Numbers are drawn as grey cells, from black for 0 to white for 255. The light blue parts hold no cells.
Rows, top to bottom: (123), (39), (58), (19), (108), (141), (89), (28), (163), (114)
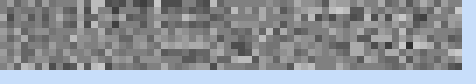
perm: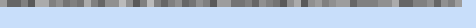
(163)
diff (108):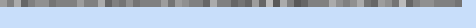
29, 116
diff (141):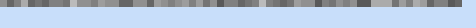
29, 128
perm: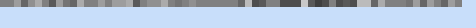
(123)
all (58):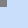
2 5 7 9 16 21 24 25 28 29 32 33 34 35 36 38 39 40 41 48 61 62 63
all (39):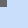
1 6 9 25 28 32 59 61
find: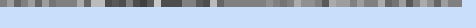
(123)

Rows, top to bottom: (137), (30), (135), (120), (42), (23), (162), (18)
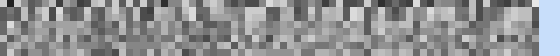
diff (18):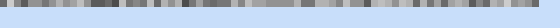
27, 106
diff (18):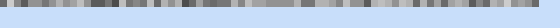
15, 106

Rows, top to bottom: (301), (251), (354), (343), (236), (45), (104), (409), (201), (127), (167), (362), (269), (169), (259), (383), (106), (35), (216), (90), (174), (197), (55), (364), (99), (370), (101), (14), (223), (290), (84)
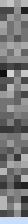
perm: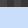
(127)
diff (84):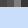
2, 142
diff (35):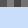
3, 100
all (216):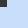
0 1 3

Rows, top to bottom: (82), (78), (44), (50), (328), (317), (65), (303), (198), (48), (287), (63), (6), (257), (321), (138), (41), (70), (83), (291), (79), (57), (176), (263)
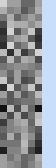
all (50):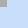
2 3 5
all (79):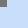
0 1 2 4
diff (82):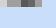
3, 103
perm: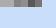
(78)

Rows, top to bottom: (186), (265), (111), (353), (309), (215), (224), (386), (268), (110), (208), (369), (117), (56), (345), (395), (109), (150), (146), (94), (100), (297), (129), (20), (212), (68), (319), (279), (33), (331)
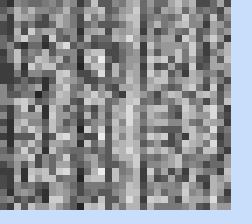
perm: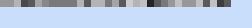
(331)
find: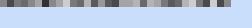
(117)

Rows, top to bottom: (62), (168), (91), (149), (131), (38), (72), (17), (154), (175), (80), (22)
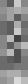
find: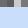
(131)
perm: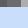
(149)
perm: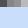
(17)
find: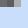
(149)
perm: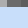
(149)

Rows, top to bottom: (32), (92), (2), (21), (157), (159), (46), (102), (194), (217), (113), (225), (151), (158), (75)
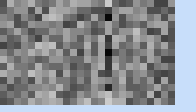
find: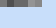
(157)
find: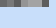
(21)
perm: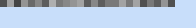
(225)

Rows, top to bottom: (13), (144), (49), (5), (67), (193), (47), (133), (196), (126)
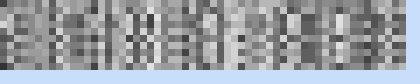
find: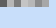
(13)
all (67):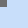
0 15 21 31 45 50 51 53 54 57
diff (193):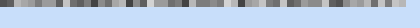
40, 211
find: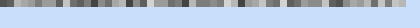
(193)
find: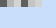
(47)
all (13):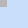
6 8 14 16 22 27 30 33 37 38 39 55

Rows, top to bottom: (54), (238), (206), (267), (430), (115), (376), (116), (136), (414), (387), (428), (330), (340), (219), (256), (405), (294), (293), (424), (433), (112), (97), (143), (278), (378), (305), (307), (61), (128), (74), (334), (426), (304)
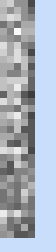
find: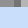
(256)
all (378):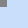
0 2 4
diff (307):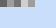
0, 116
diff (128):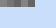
4, 116
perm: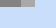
(378)

